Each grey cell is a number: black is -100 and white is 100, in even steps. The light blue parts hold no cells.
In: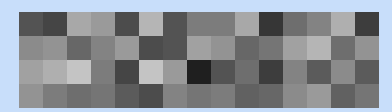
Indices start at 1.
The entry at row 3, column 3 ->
54
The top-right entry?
-52
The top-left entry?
-35
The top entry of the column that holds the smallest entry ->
-3
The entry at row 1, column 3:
32
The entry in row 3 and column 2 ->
37
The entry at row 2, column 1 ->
9
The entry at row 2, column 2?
15
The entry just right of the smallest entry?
-35
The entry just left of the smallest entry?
21
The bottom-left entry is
15
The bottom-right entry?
-8
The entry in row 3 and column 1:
26

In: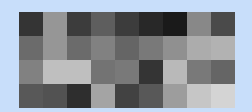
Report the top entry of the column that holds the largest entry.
-42
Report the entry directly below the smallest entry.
13
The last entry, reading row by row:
66
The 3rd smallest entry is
-64
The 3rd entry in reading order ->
-53
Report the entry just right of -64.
29
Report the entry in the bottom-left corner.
-31
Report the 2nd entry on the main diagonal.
18
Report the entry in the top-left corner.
-59
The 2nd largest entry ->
55
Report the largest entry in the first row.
18

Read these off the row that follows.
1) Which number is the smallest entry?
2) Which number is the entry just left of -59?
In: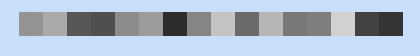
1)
-65
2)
-48

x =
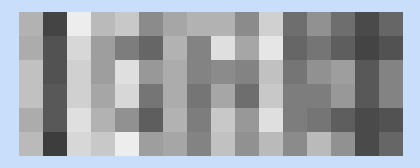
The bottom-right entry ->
-20
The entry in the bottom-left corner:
46
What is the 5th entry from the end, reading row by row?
9
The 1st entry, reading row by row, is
40
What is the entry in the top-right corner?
-20
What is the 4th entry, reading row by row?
46
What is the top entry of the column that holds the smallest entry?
-47
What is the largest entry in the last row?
86
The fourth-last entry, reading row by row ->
46
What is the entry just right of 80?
-20
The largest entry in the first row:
86
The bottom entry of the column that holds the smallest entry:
-52
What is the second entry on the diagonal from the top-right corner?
-47
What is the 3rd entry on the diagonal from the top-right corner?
24
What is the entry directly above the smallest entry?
-31

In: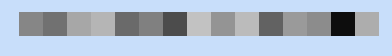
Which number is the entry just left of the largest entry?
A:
-40
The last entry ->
36
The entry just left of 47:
16
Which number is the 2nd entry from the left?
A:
-11

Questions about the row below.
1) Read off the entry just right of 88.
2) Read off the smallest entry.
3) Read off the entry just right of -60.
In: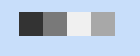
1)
32
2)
-60
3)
-5

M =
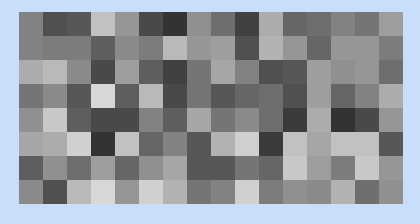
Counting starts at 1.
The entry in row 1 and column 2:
-37
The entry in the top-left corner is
2
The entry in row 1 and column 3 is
-32
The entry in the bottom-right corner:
13
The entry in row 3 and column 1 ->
35
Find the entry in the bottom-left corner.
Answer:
8
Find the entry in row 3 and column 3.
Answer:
8
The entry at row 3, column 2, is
45
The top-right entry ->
24
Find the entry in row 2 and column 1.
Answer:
2

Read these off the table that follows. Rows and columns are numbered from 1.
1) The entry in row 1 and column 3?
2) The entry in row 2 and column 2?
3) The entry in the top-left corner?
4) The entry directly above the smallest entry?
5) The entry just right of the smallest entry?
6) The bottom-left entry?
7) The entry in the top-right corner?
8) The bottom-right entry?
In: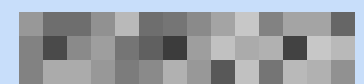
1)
-14
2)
-42
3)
19
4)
-8
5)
24
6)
2
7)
-20
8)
14

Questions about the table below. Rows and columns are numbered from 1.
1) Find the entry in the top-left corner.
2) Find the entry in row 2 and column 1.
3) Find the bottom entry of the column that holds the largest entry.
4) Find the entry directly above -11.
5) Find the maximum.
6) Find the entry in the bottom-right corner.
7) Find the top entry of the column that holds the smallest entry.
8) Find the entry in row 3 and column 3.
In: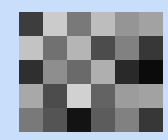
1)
-52
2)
53
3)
-85
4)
59
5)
64
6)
-57
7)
27
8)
-17

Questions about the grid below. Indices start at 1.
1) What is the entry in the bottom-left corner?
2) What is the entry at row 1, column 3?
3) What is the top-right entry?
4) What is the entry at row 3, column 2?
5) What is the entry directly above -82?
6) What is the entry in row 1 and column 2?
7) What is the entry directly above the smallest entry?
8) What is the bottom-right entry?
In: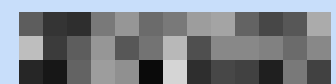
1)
-70
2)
-64
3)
34
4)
-82
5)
-54
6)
-59
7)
-10
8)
-49

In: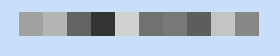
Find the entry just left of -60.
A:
-22
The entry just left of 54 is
-27
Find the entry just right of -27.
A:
54

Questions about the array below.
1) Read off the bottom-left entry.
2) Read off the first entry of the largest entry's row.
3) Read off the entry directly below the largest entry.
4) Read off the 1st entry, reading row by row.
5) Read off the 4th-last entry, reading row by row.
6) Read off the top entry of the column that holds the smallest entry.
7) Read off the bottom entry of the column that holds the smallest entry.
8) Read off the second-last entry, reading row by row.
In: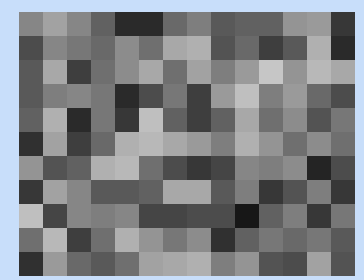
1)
-62
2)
-30
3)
-1
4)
5
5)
-35
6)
-24
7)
16
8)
27
